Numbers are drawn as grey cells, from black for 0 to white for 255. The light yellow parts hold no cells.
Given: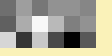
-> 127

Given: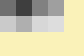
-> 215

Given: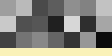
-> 46

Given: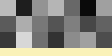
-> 71

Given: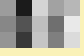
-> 111

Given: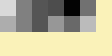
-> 105

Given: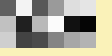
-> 17

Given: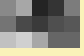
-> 79

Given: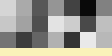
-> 73
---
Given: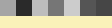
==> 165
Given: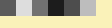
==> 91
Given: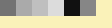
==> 115
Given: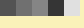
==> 83
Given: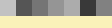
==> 194
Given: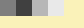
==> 126
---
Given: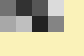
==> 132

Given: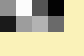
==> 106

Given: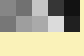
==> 32

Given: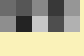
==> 177

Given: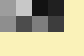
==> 61

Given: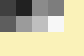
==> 247

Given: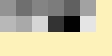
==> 229
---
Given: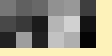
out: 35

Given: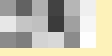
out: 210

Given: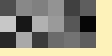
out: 59

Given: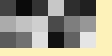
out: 222

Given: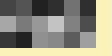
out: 144

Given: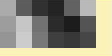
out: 120

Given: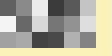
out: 67
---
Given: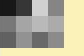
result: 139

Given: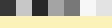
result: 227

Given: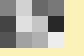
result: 237

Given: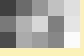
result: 251

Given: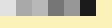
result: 27

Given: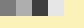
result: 230

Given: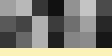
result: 23

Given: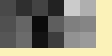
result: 154

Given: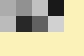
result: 209

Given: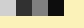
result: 12
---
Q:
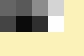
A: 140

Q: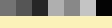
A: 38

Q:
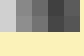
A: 106

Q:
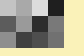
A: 220

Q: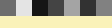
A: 21

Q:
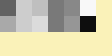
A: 191

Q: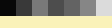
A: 121

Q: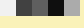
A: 95

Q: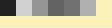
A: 149

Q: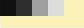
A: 160
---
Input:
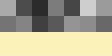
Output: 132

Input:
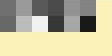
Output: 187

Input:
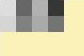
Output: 129

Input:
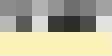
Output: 91

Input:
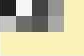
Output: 108

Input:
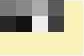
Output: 18
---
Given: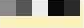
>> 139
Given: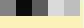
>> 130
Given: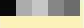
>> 9
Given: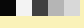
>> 7
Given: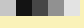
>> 198
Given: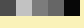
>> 76
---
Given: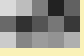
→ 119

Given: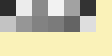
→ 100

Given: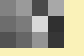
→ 216

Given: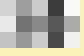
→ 88

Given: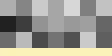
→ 159

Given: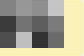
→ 94

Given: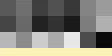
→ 125

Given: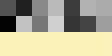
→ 68
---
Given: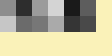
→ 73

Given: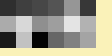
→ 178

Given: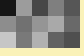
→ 105

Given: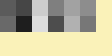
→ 119

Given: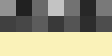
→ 77

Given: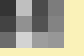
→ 131

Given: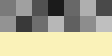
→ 191

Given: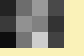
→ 51

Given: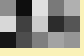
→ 85

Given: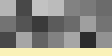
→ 115
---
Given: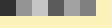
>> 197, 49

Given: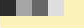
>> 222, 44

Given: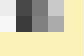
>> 247, 59

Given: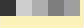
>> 206, 53

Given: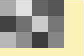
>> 225, 60

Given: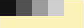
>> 207, 19

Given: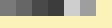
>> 206, 60

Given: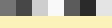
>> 249, 42

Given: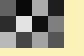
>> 227, 9

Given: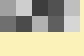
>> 214, 61
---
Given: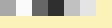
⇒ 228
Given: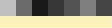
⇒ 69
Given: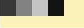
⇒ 19
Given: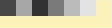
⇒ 227
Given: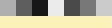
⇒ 203
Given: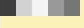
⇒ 118
